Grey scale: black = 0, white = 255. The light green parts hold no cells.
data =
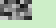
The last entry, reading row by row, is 37
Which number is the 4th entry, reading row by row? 103
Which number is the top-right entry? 63
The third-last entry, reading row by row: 129
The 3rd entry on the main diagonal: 143
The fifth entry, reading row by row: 21
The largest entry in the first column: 201
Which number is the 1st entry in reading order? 171
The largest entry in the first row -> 187
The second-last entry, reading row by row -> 49

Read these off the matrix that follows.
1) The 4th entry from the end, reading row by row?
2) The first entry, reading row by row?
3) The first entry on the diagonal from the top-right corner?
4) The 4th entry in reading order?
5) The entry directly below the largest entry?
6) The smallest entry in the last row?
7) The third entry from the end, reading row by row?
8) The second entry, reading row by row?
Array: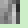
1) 120
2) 165
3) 68
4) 105
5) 190
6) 81
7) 136
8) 177
